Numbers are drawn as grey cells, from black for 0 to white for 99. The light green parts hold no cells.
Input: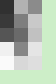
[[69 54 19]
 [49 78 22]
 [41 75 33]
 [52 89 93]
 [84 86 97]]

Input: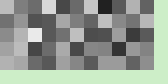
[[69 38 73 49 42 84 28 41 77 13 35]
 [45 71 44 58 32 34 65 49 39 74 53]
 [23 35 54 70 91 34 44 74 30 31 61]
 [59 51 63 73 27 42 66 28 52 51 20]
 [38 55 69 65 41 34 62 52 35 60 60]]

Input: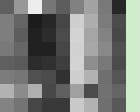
[[47 15 37 59 92 46 36 50 63]
 [48 29 49 39 11 15 27 80 67]
 [51 28 49 36 13 17 29 82 64]
 [53 31 47 40 13 13 27 81 65]
 [47 29 37 35 17 19 24 82 55]
 [43 33 48 46 31 29 19 80 69]
 [44 39 69 54 68 28 37 62 29]
 [43 34 51 45 27 22 22 78 69]]

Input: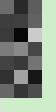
[[16 36 42]
 [25 38 24]
 [ 3 79 23]
 [53 27 48]
 [22 45 26]
 [63  9 19]
 [21 30 40]]

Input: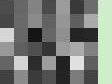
[[22 42 30 40 51 29 60]
 [37 66 27 41 54 38 58]
 [14 15 83 40  8 40 56]
 [66 50 59 37 31 20 60]
 [87 37 39 82 17 61 13]
 [48 26 25 54 23 31 14]]

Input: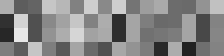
[[57 75 68 36 39 77 71 50 80 53 80 45 61 66 42 41]
 [28 51 19 82 31 53 63 77 50 67 18 64 49 41 42 64]
 [28 52 15 90 31 57 67 83 63 66 18 64 44 46 48 64]
 [43 51 49 36 77 49 34 64 41 31 65 57 48 16 67 13]]

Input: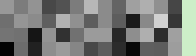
[[56 27 59 48 57 28 32 48 71 54 39 62 68]
 [81 21 43 58 54 37 69 56 36 54 36 10 53]
 [17 62 45 44  8 57 19 44 60 60 15 55 68]
 [36 61  1 42 13 55 60 52 28 36 17  3 37]]
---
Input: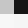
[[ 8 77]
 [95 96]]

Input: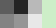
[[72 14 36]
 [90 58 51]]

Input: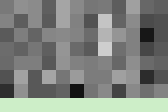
[[37 40 62 36 47 46 53 64 37 54 56 47]
 [31 29 54 39 76 32 50 64 35 54 36 51]
 [31  9 50 58 70 42 51 53 52 39 49 35]
 [34 27 50 43 80 35 41 58 37 46 38 42]
 [38 41 55 40 51 48 50 57 34 49 49 41]
 [32 17 58 62 48 48 60 46 64 34 63 32]
 [51 43 53 26 53 45  7 38 34 34 56 18]]

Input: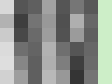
[[34 46 33 63 37 33 84]
 [40 68 31 59 45 24 69]
 [37 60 32 61 41 28 79]
 [40 33 43 69 39 43 85]
 [41 24 49 68 37 52 86]
 [45 20 59 72 37 61 81]]

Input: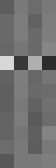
[[47 42 47 36]
 [48 38 48 41]
 [49 41 48 41]
 [52 41 46 40]
 [17 68 22 84]
 [46 40 49 38]
 [42 41 48 37]
 [44 38 47 37]
 [42 35 48 39]
 [51 37 46 39]
 [47 36 47 42]
 [49 47 47 34]]

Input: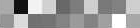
[[80 50 47 80 48 40 81 94  7 66]
 [65 99 62 51 60 51 45 44 85 58]]

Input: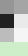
[[64 58]
 [91 13]
 [95 73]]

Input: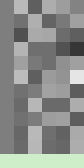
[[51 61 67 37 72 49]
 [62 47 39 68 44 49]
 [37 42 65 66 31 49]
 [21 32 43 43 70 49]
 [62 56 43 47 62 49]
 [89 57 60 37 73 49]
 [36 61 63 48 44 49]
 [67 41 41 71 41 49]
 [36 62 61 48 44 49]
 [66 38 43 72 40 49]
 [67 40 42 71 41 49]]
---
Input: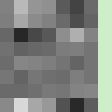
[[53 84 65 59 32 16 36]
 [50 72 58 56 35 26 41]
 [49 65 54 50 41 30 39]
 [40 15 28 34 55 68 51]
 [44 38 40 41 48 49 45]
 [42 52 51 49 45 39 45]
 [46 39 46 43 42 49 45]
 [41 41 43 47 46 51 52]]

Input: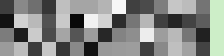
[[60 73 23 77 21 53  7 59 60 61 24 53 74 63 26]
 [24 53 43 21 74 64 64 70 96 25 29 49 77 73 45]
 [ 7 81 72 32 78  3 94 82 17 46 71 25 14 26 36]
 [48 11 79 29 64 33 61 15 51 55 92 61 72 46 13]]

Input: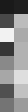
[[45 60]
 [10 12]
 [28 73]
 [94 66]
 [21 69]
 [53 69]
 [65 86]
 [31 75]]

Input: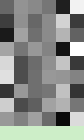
[[59 50 62 41  4 85]
 [40 57 53 46 12 94]
 [24 56 40 54 82 23]
 [10 63 43 54 70 38]
 [64 46 59 51  7 99]
 [84 30 42 56 76 22]
 [87 30 43 59 58 51]
 [20 59 43 46 75 20]
 [80 29 37 63 69 46]]

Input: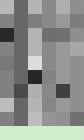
[[50 40 73 58 56 44]
 [71 40 70 53 68 55]
 [51 40 49 53 59 48]
 [16 40 70 43 44 55]
 [51 40 70 53 59 65]
 [47 40 85 53 59 55]
 [50 40 15 51 59 55]
 [50 29 68 53 25 55]
 [73 40 70 52 59 55]]

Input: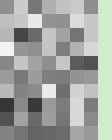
[[51 45 39 40 42 65 59]
 [56 79 46 68 75 78 55]
 [74 77 90 57 56 85 77]
 [71 27 41 76 63 45 77]
 [94 58 56 76 49 69 83]
 [52 76 63 55 77 36 32]
 [60 47 60 49 48 57 59]
 [72 51 54 91 43 81 75]
 [21 53 22 60 48 84 48]
 [32 63 41 61 46 84 54]]
